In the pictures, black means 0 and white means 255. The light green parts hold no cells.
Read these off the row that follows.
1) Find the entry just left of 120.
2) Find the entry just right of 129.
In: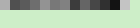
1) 147
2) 60

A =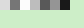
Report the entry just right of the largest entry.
189
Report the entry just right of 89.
149

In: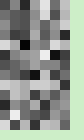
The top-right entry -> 193
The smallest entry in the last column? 40
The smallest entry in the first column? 40
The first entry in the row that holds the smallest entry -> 216
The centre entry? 161
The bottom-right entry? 100
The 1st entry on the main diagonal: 72
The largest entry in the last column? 205
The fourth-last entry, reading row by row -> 51
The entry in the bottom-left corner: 216
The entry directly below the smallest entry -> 151
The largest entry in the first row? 227
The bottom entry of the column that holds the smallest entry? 183
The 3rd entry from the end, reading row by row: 193
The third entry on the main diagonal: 81
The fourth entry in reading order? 161
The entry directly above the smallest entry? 72
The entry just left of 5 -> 171
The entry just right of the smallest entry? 141
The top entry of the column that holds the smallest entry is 40
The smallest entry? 5
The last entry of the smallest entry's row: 183

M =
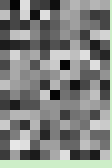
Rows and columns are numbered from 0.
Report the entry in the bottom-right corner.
191
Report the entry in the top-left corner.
92
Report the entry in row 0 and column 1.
5
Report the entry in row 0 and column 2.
222
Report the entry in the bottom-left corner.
58
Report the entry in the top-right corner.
169
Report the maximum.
231
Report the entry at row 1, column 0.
191
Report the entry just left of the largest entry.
92
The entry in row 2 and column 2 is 47
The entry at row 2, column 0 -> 37
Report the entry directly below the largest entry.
159
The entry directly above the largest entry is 125

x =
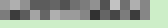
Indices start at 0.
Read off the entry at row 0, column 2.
145
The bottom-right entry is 134
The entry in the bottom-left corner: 124
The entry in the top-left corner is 155
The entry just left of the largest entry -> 82
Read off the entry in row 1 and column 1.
60
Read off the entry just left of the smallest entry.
134
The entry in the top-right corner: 134
